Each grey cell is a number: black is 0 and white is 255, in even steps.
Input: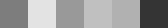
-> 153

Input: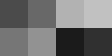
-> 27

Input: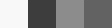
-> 140

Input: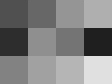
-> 181

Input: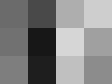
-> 192

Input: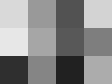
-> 33
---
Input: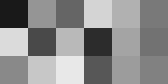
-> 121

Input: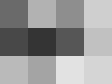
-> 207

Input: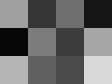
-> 21

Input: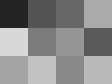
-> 170

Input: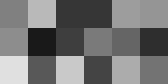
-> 149

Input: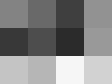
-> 146
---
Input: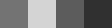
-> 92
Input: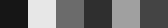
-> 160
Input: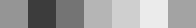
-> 235
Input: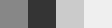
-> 203
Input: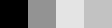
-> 228
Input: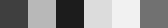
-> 241
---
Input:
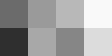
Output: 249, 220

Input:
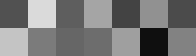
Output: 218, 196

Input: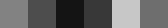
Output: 199, 130

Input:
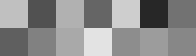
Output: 227, 206

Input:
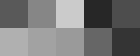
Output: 203, 176

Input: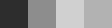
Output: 208, 178
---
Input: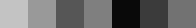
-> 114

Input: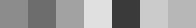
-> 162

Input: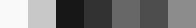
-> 103

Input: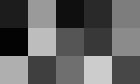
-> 85

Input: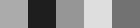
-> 150

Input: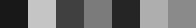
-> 123

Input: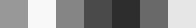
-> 133

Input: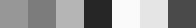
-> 151

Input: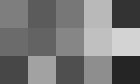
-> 119

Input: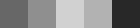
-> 143
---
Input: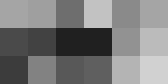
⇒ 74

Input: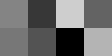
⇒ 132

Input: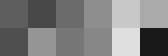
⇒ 94

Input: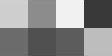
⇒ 207

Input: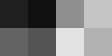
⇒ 31

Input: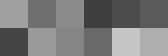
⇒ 160
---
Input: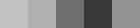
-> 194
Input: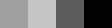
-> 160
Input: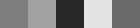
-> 126
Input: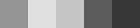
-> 149
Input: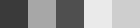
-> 58
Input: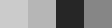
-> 203
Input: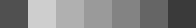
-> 80
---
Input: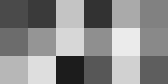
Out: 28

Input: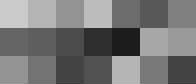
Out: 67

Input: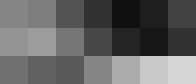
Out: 89

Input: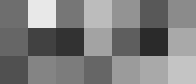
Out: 124

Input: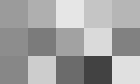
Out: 107

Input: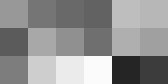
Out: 235
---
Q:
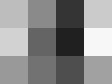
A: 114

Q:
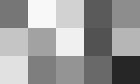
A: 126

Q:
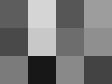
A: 23

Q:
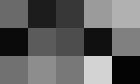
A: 141

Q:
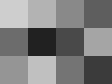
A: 192

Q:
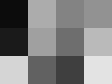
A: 97

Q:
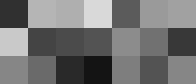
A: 106
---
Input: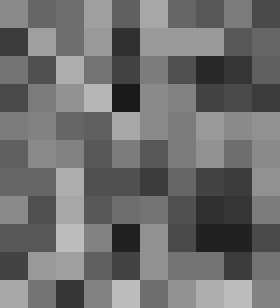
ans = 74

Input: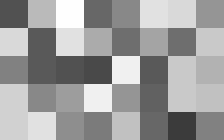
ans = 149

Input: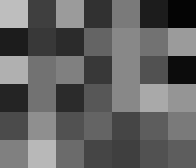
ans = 4

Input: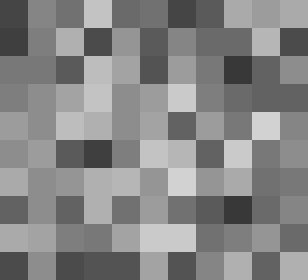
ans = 170

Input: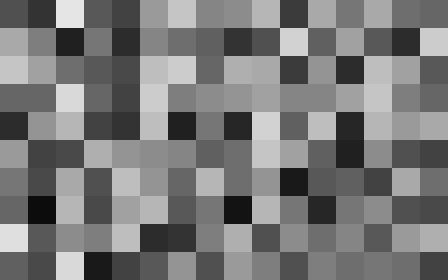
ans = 102

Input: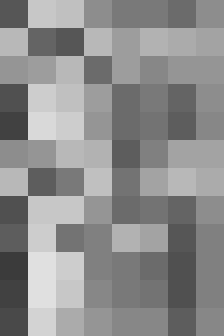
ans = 141

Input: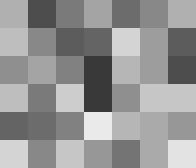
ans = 176

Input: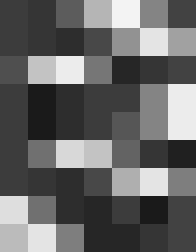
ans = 66
